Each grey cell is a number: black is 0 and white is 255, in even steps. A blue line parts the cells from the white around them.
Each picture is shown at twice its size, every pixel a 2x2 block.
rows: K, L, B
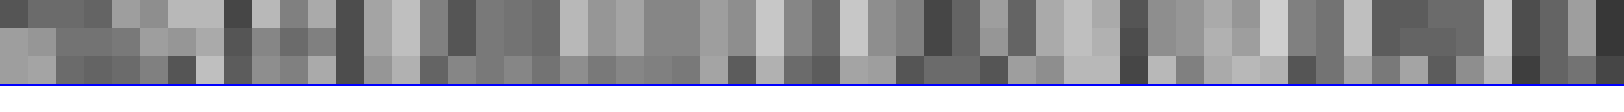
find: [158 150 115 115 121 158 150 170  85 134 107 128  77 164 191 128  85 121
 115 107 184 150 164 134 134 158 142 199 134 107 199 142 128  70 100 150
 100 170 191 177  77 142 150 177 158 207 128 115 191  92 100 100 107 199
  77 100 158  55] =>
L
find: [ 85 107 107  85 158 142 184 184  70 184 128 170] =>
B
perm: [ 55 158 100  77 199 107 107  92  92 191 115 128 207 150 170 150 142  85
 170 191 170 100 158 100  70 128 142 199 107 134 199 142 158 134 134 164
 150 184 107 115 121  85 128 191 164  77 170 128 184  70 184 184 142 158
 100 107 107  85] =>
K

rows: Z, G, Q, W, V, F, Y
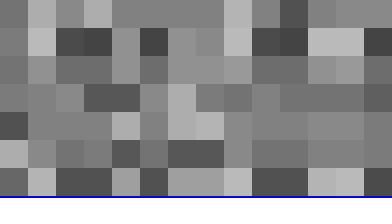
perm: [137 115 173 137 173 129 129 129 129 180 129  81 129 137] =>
Z
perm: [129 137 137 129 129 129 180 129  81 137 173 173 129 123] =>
V
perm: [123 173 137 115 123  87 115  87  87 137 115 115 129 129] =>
F

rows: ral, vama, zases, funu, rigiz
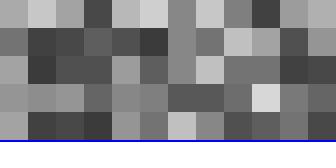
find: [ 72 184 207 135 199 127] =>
ral
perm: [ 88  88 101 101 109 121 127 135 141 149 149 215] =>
funu
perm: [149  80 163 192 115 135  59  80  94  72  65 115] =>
vama
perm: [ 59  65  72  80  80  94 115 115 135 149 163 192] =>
vama
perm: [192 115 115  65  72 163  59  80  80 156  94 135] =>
zases

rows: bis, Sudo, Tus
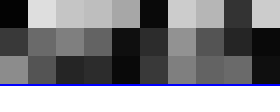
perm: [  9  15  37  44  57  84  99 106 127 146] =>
Sudo
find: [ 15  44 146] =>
Sudo
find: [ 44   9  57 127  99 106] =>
Tus
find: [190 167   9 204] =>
bis

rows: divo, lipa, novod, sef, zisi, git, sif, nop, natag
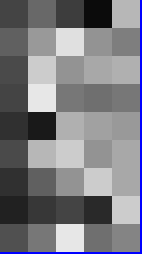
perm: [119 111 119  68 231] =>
sef
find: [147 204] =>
sif
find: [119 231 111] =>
natag
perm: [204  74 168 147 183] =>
git
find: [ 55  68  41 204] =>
nop

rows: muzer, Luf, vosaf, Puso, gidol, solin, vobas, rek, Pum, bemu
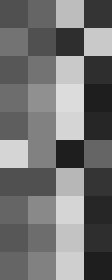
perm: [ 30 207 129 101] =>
bemu
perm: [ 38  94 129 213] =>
gidol
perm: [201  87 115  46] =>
vosaf

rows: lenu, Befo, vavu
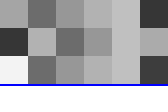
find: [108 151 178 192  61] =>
vavu
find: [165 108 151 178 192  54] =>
lenu
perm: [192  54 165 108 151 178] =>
lenu
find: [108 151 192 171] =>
Befo
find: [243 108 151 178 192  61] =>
vavu
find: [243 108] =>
vavu

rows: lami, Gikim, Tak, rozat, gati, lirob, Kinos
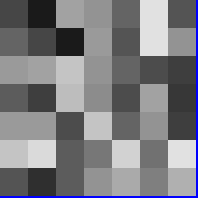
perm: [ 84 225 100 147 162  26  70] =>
lami
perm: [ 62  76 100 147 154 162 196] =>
Tak
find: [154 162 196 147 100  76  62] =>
Tak

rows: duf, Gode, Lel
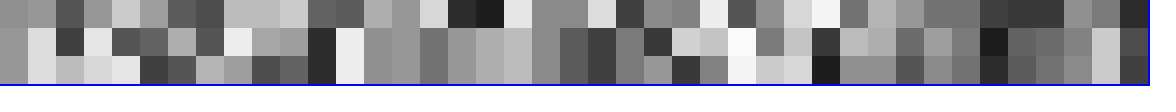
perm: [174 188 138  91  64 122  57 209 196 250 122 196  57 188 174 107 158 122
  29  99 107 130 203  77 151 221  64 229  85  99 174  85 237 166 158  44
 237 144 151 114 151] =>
Gode
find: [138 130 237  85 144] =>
duf
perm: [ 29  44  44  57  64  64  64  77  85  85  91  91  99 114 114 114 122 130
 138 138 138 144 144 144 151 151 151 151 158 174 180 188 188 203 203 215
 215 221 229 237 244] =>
Lel
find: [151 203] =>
duf
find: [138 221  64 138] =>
duf
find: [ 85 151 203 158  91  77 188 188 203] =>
duf

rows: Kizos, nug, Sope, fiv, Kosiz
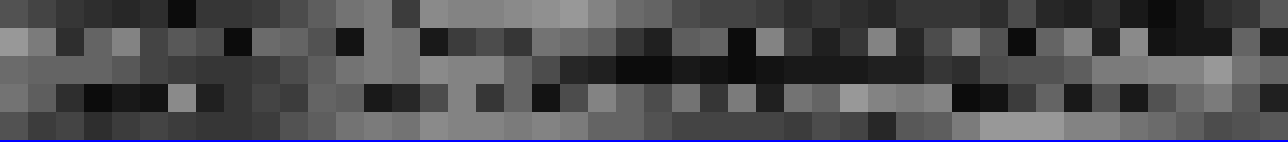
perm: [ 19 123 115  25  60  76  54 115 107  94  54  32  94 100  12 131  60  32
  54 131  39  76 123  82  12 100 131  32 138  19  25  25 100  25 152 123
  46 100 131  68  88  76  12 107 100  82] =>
nug
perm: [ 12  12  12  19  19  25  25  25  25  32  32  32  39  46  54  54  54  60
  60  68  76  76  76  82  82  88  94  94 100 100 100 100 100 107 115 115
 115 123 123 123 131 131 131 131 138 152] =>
Sope
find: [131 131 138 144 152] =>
Kizos
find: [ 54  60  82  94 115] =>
Kosiz
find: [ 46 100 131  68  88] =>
nug
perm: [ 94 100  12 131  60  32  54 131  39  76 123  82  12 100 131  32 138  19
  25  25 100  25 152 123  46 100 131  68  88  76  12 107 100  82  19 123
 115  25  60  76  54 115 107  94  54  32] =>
nug
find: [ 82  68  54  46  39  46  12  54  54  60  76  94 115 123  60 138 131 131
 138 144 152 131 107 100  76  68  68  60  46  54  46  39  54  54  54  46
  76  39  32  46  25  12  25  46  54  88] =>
Kizos

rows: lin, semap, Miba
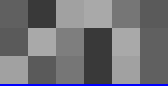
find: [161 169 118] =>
lin
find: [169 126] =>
semap
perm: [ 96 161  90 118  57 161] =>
Miba
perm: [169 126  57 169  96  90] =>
semap
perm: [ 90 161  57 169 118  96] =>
lin

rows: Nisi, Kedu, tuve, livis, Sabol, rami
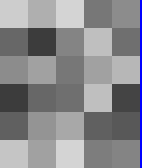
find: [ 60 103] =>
livis
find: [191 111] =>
Kedu
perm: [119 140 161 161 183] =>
tuve

